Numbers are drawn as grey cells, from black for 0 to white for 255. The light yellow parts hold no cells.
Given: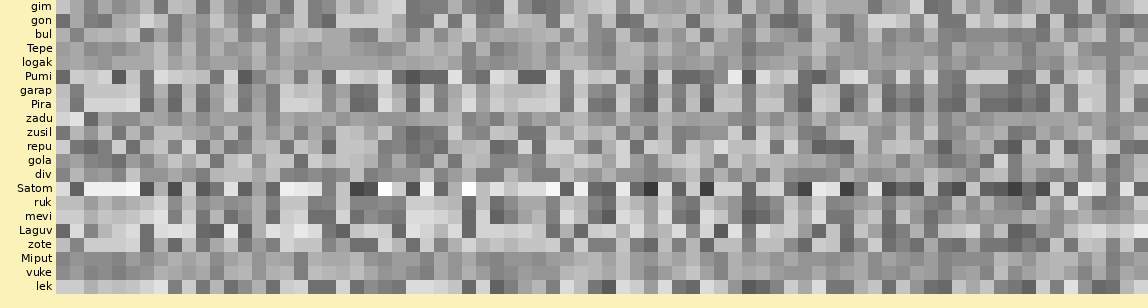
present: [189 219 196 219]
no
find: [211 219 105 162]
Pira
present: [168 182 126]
yes
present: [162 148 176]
yes
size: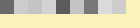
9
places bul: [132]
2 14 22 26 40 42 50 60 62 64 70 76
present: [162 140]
yes

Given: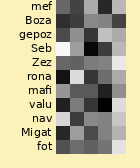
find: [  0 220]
valu
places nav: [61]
2
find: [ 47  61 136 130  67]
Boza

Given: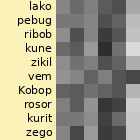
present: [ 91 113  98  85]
yes
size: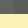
2

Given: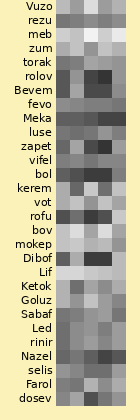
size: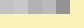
5
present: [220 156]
yes
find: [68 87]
Nazel

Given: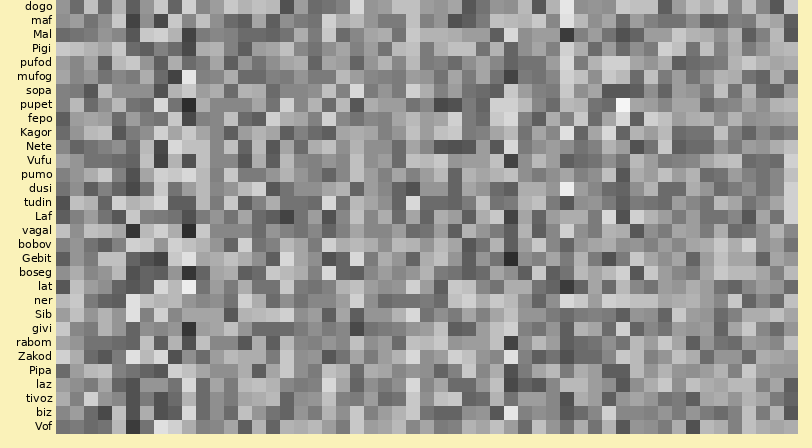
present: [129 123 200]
yes
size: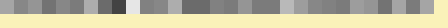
31
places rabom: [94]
8 16 37 46
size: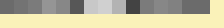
15
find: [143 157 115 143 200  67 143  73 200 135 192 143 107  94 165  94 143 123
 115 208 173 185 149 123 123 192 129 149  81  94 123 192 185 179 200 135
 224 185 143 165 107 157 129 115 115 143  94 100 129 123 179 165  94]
maf

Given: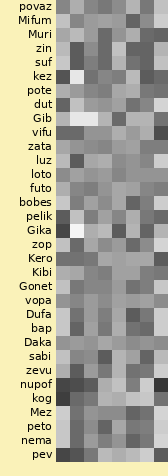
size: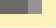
3
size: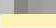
4
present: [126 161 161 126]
yes
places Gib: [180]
1 4 6 7
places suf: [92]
2
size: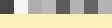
8
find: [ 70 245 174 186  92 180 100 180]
Gika

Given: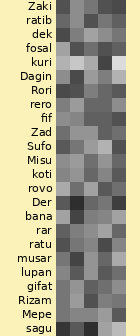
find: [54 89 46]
sagu
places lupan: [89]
2 4
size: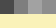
4
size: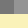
2
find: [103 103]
rero
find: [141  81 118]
ratib
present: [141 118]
yes

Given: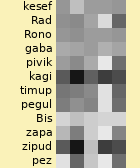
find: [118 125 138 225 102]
timup
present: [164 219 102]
yes
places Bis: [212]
1 4 5
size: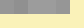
5
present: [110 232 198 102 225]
no
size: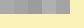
5

